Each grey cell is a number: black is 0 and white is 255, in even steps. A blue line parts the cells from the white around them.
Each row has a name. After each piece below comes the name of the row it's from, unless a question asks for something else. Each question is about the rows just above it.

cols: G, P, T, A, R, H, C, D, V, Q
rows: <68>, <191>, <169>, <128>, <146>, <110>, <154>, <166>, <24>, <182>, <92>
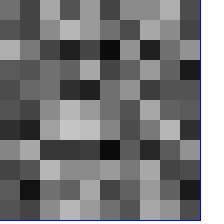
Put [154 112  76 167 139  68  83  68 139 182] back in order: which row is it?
<191>
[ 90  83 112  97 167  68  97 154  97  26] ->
<128>
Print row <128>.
[ 90  83 112  97 167  68  97 154  97  26]
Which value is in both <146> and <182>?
[112]
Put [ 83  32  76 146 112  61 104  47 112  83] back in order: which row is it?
<146>
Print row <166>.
[133 167  55  55  61  11  90  39  90 146]
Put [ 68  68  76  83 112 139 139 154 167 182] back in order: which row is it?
<191>

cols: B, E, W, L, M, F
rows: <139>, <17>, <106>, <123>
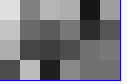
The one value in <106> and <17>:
[120]
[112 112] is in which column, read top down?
M
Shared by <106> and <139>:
[174]
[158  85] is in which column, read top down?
F

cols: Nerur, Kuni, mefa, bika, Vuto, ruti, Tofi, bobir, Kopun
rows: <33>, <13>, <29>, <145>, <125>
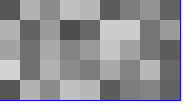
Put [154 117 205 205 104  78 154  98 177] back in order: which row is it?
<13>
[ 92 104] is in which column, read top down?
Kopun
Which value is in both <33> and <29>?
[92]
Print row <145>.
[211 111 177 139 124 169 131 184 104]

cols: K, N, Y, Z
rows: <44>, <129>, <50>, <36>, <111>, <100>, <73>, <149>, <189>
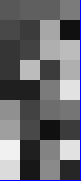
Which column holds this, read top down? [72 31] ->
N
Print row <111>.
[ 31  31 123 226]
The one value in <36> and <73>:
[59]
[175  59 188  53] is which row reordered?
<36>
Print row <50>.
[ 53  66 175 188]
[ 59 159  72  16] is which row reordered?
<73>
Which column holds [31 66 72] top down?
N

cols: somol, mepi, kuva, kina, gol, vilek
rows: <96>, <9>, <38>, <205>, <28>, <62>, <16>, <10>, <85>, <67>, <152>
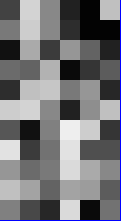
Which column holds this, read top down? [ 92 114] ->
vilek
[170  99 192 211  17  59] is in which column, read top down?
mepi
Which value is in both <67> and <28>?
[192]
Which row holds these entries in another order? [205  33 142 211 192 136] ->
<62>
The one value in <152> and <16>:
[128]

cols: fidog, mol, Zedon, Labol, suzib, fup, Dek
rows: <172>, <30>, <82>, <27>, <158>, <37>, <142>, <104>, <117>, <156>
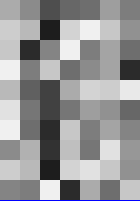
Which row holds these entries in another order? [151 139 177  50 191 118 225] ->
<104>
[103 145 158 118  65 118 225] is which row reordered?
<37>
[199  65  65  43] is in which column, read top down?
Zedon
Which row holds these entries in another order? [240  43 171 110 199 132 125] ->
<156>
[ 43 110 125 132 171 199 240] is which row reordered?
<156>

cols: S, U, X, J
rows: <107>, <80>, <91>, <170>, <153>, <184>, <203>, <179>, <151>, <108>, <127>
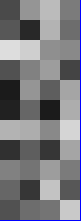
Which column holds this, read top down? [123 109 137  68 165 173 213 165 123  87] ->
J
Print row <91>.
[221 207 143 137]

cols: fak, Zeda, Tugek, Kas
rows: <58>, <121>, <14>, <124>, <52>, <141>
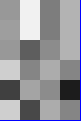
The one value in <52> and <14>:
[140]
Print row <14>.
[152  94 140 179]
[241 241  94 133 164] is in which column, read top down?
Zeda

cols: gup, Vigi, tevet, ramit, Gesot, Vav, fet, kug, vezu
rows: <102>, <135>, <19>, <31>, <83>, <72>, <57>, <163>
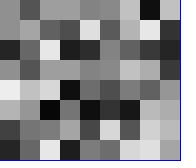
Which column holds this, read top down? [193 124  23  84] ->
fet
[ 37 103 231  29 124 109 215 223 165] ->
<163>

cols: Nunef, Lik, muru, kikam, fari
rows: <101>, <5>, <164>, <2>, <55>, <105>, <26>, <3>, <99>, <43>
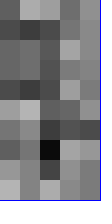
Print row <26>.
[117 137  61  82  75]
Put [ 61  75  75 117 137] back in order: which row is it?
<5>
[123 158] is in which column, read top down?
kikam

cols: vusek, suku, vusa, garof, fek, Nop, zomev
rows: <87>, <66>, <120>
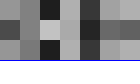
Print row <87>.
[150 129  30 176  55 162 176]
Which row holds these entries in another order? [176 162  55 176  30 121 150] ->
<120>

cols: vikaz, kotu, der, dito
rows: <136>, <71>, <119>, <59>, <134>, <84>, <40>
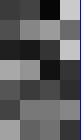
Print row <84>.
[ 67 120 120 134]
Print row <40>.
[162  98 113  52]
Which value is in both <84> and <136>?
[67]
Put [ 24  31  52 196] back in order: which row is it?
<119>
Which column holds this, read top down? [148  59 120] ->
kotu
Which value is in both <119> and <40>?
[52]
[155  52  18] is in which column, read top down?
der

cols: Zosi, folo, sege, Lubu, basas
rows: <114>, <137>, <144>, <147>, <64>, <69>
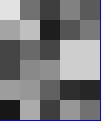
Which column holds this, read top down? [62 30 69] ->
sege
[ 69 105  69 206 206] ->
<144>
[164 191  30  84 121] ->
<137>
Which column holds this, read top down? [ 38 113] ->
basas
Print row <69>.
[ 23 171  62 151 113]

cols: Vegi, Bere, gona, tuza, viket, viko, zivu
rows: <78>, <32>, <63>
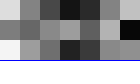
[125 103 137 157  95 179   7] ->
<32>
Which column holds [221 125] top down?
Vegi

